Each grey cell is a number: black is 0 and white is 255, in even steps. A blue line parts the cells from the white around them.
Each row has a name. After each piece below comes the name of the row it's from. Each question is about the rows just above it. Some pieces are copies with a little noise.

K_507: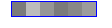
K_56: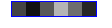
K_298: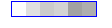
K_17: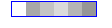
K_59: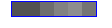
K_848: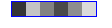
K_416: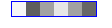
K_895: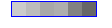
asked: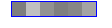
K_507
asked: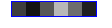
K_56
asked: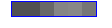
K_59
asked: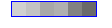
K_895
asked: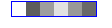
K_416

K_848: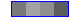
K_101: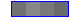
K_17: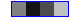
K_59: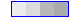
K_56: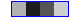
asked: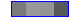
K_848
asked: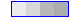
K_59
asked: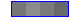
K_101
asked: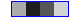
K_56

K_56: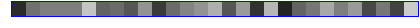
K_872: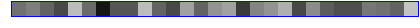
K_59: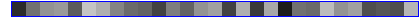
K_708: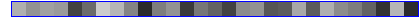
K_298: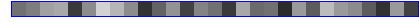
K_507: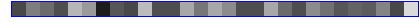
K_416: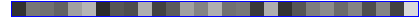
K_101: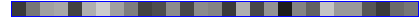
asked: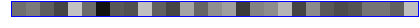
K_872
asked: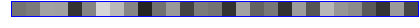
K_298
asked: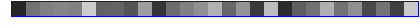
K_56
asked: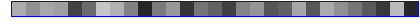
K_708
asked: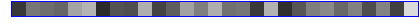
K_416

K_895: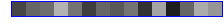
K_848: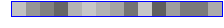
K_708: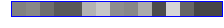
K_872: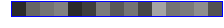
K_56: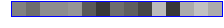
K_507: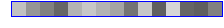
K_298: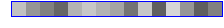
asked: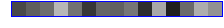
K_895
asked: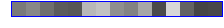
K_708
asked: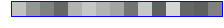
K_507

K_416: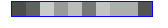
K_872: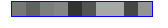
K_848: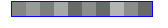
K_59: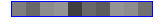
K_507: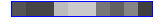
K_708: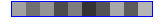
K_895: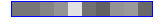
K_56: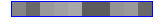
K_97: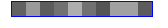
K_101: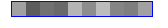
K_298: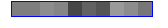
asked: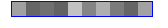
K_101
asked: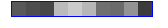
K_507
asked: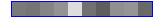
K_895

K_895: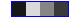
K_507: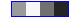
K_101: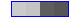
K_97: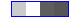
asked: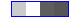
K_97
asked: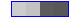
K_101
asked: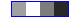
K_507

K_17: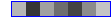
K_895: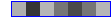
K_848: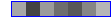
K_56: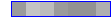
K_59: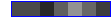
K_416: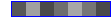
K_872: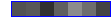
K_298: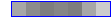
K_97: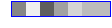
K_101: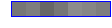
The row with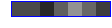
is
K_59
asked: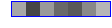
K_848
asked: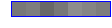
K_101
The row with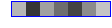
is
K_17
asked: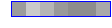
K_56
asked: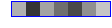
K_17

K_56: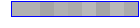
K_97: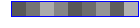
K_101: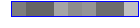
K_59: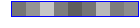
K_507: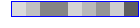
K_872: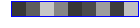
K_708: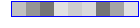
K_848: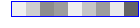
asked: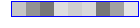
K_708
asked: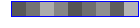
K_97

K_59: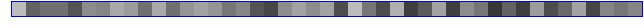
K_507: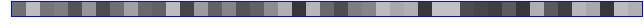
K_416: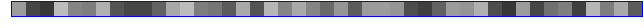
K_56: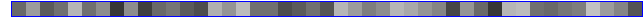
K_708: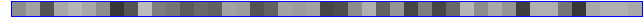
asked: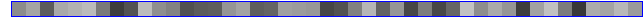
K_708
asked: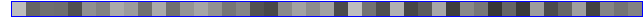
K_59

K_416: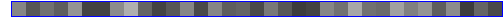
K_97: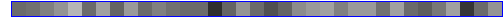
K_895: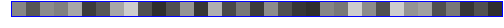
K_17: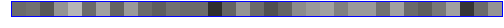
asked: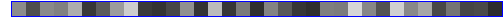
K_895
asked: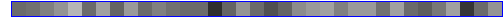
K_97
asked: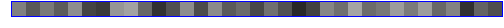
K_416
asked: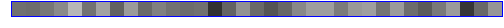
K_97

